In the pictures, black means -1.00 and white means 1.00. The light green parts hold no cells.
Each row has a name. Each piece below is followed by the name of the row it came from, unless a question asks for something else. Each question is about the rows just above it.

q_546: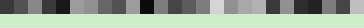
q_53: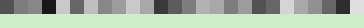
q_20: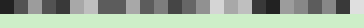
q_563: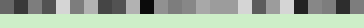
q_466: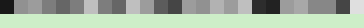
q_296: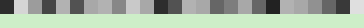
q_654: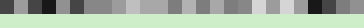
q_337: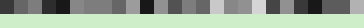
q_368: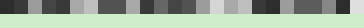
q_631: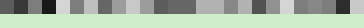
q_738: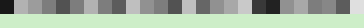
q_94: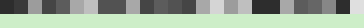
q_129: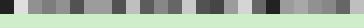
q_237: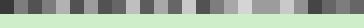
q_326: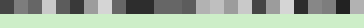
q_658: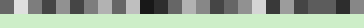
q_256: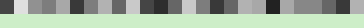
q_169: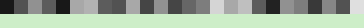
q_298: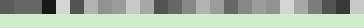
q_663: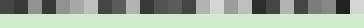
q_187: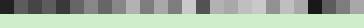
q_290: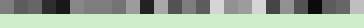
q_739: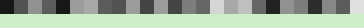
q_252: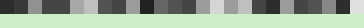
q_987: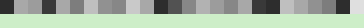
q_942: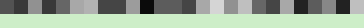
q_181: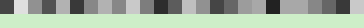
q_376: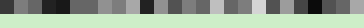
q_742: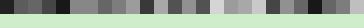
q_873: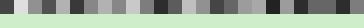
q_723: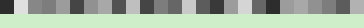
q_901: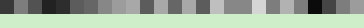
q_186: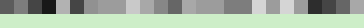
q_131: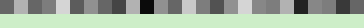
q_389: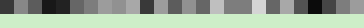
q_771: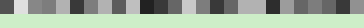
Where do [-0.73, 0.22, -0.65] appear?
q_873
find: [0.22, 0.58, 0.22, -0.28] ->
q_631
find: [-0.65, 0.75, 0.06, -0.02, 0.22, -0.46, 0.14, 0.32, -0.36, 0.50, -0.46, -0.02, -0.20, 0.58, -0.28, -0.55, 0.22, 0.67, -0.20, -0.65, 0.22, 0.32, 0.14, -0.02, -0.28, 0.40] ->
q_723
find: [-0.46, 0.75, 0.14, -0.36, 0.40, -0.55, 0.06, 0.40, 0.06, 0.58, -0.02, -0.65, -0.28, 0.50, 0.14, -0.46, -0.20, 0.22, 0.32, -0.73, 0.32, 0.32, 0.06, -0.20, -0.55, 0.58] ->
q_181
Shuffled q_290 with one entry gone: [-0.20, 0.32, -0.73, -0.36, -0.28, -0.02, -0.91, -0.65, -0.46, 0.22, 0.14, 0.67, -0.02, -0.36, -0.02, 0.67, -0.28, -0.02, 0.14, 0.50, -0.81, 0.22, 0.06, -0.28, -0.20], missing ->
[-0.10]

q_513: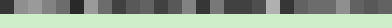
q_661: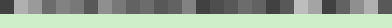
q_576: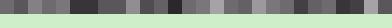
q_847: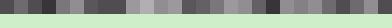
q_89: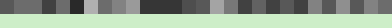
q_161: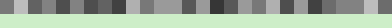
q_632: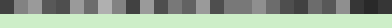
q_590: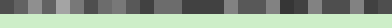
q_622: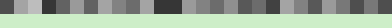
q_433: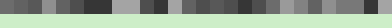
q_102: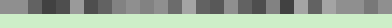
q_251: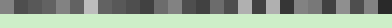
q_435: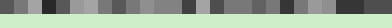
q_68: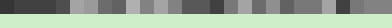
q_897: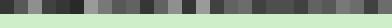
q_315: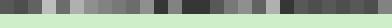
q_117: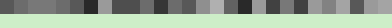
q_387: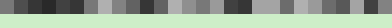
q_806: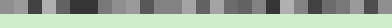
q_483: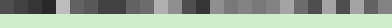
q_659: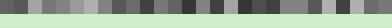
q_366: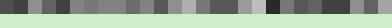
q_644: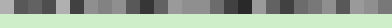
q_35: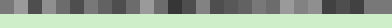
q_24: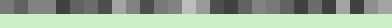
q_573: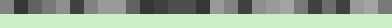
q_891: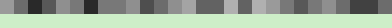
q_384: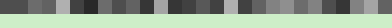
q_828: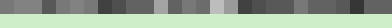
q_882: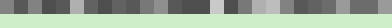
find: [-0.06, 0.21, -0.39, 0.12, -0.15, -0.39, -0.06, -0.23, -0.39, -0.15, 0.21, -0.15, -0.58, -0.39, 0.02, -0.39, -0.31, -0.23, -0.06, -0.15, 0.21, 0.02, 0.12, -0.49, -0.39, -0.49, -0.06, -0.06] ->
q_35
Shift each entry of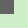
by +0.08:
[-0.15]
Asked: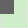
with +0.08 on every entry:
[-0.15]
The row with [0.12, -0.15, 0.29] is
q_102

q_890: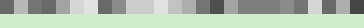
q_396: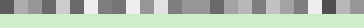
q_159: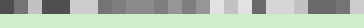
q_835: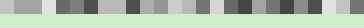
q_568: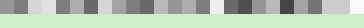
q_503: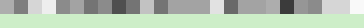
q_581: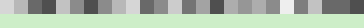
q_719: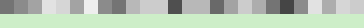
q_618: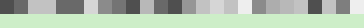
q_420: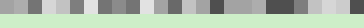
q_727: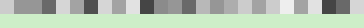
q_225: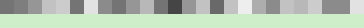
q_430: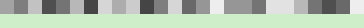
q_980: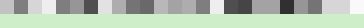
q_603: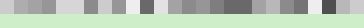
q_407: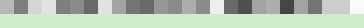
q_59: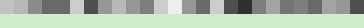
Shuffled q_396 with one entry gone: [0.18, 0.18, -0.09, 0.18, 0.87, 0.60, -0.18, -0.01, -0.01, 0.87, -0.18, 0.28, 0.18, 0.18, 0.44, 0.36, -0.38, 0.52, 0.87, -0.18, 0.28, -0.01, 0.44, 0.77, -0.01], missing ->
[-0.28]
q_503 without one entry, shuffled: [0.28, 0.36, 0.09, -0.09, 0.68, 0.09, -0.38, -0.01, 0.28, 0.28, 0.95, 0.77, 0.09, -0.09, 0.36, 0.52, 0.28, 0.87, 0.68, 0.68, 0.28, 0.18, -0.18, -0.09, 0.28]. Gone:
[-0.54]
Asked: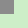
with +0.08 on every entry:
[0.17]
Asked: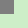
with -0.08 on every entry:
[-0.09]
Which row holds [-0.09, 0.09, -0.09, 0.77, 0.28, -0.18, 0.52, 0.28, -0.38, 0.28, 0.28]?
q_420

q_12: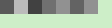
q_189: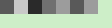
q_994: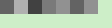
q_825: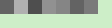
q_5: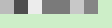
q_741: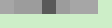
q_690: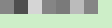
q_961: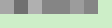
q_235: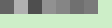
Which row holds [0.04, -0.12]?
q_235
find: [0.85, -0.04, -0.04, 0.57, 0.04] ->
q_5

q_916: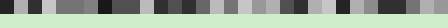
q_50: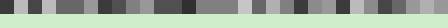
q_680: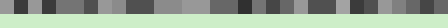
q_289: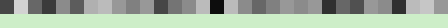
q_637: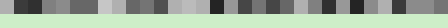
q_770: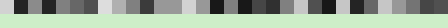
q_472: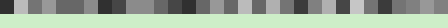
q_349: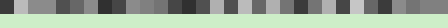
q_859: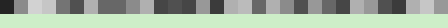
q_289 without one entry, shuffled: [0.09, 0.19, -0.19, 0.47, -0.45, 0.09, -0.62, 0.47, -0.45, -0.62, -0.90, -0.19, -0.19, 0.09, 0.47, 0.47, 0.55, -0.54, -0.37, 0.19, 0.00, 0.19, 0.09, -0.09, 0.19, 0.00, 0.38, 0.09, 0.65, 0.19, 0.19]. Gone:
[-0.28]
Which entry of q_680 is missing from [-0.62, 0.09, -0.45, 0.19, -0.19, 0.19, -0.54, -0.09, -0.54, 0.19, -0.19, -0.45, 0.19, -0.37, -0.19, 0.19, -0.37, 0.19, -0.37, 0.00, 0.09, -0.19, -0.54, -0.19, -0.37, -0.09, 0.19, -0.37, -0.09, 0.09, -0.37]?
[0.28]
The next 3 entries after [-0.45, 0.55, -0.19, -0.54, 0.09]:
[-0.09, 0.00, 0.00]
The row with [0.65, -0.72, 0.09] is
q_770
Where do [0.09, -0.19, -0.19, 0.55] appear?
q_637
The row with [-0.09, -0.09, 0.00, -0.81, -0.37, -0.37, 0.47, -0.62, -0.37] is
q_916

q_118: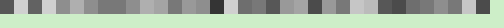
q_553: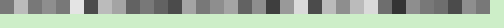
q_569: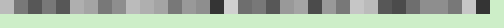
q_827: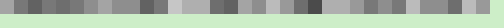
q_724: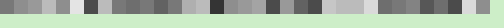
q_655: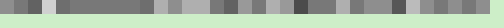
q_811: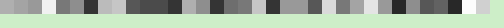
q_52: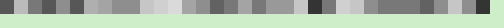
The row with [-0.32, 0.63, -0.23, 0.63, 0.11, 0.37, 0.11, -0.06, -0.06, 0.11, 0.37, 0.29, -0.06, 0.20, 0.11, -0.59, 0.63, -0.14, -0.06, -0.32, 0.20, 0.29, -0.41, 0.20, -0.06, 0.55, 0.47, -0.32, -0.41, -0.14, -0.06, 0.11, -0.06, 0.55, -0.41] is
q_118
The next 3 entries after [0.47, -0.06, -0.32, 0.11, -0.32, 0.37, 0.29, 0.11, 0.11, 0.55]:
[0.63, 0.71, 0.29]
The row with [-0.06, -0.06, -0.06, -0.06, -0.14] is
q_655
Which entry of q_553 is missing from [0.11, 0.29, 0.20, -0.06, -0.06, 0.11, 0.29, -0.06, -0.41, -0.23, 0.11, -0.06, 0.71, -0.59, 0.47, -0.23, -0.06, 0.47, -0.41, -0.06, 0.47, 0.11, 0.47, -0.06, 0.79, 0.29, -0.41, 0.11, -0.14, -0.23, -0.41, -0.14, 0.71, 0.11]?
[-0.51]
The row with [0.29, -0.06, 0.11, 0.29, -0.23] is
q_553
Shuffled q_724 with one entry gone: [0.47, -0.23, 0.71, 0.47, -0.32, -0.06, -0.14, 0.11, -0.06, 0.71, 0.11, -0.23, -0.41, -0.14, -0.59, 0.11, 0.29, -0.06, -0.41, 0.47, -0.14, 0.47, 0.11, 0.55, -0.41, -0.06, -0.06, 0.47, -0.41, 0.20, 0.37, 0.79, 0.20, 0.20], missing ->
[0.03]

